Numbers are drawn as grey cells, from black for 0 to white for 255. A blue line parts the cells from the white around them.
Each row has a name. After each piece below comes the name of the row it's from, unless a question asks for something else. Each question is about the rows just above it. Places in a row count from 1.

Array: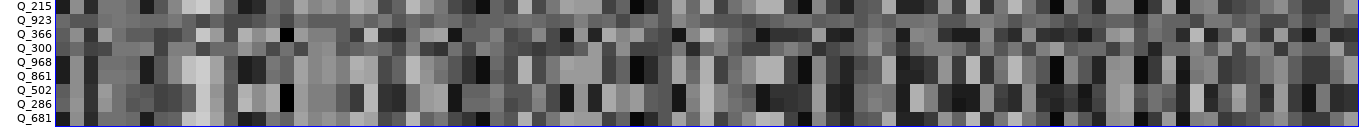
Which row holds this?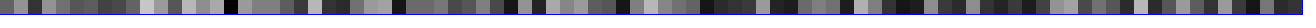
Q_286
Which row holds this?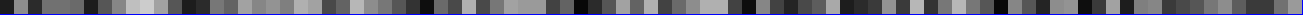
Q_968
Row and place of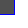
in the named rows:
Q_300, 33

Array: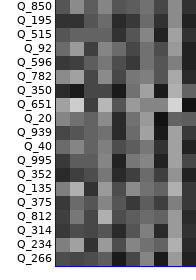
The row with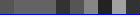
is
Q_515
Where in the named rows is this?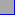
Q_782, 9
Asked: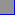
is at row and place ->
Q_352, 9

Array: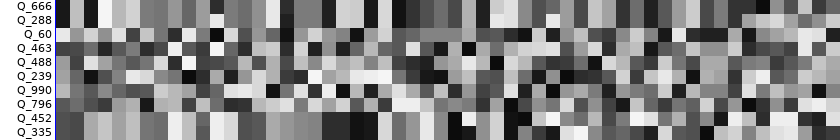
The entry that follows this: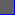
[210]
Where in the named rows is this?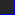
Q_463, 4
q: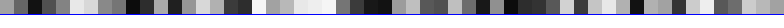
Q_239
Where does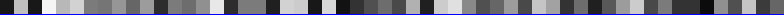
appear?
Q_666

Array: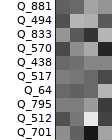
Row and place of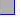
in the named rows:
Q_494, 3
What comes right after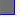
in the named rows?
[134]
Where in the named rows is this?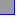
Q_795, 3

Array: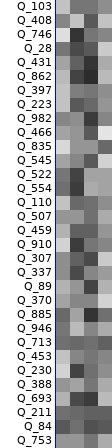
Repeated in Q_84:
[89]
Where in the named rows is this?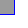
Q_337, 4
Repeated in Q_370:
[134]
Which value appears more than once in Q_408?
[194]
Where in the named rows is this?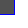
Q_84, 3
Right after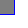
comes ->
[118]
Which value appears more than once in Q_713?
[112]

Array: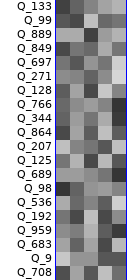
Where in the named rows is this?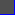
Q_708, 1
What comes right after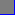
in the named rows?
[179]
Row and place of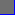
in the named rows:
Q_708, 5

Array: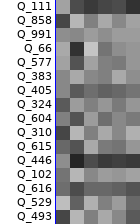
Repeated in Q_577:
[162]
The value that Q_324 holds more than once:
[150]

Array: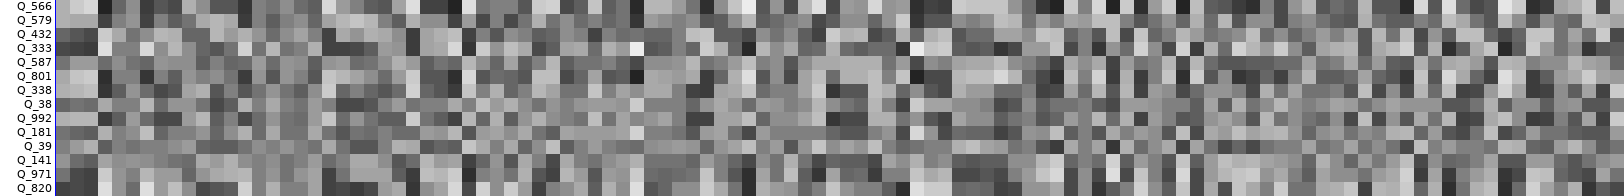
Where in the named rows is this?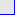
Q_566, 104
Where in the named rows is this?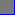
Q_141, 95
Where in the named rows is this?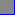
Q_992, 42
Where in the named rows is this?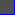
Q_820, 84

